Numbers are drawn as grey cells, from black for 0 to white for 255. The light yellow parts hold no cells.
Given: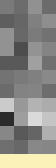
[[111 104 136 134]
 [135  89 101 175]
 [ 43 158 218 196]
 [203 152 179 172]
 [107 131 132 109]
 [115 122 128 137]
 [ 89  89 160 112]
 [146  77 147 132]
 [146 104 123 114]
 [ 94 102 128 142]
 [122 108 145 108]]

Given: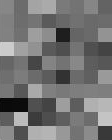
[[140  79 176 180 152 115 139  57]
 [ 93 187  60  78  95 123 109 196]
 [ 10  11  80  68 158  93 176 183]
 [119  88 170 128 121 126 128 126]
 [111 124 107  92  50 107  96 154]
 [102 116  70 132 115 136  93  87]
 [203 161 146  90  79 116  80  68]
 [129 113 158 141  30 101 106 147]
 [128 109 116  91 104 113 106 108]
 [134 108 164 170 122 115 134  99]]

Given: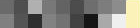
[[128  84  46 130 114  66  22 169 239]
 [106  79 176 120  99  76 110 125 140]]

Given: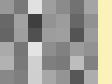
[[136 127 207 167 148  87 173]
 [178 121 208 127 122 189 129]
 [170 118 227 142 129 156 146]
 [101 158  80 157 159  84 155]
 [104 161  63 147 156 103 145]
 [152 121 225 158 139 114 164]]

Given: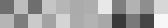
[[181 125 202 163 212 172 179 168  57 121  69 247]
 [110 189 110 197 182 171 174 232 126 178 142 215]]

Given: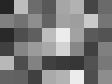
[[ 99  97  64 170 179 236  78 141]
 [184  77 130  64  57  54  82 120]
 [ 64 133 155 169 211 135  65 128]
 [ 41  78  95 189 236 162  90  83]
 [128 114 142  99 162 158 202 117]
 [ 37 189 108  88 166 178  69 106]]

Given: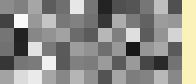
[[163 219 234 166 135 181 145  83 165 125 131 184 136]
 [ 54 118 123 240  89 128 124 155  90 154  70  41 115]
 [113  36 227 121  90 157 146 111 152  24 150 168  90]
 [117  34 135 147 162 107  91 183 127 223  92 148 212]
 [ 66 250 152 197 120 129 113  54 173 122  98 156 151]
 [140 128 166  92 111 231 118  35  80  85 118 191  80]]
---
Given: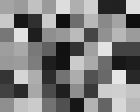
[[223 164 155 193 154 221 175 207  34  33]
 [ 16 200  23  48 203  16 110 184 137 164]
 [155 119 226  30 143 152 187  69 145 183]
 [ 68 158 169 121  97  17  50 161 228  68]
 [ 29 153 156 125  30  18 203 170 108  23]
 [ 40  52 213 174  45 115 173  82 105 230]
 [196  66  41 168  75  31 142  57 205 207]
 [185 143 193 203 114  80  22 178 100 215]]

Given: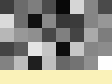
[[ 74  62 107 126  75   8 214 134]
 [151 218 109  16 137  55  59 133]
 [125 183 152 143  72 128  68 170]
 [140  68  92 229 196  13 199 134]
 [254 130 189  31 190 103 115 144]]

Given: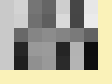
[[231 201 211 117 101 206  70]
 [235 201 207 112  94 218  69]
 [ 98 201 104 133 140 132 122]
 [ 14 201  38 153 155  37 179]
 [ 15 201  31 144 153  42 180]]

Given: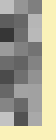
[[127 191 149]
 [182  93 103]
 [185  54 110]
 [115 155 129]
 [131 108  99]
 [146  75 112]
 [161 103 162]
 [161 133 105]
 [169 195  82]]

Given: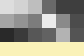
[[ 62 221 211 190 105  63]
 [ 76 165 147 124 235 138]
 [ 84  41  58  87  98 179]]

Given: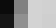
[[209  11 129 211]
 [207  22 144 211]]

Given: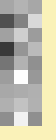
[[167 166 179]
 [217  80 130]
 [156 161 207]
 [186  57 149]
 [144 117 178]
 [152 157 254]
 [176 168 172]
 [177 176 194]
 [143 142 241]]
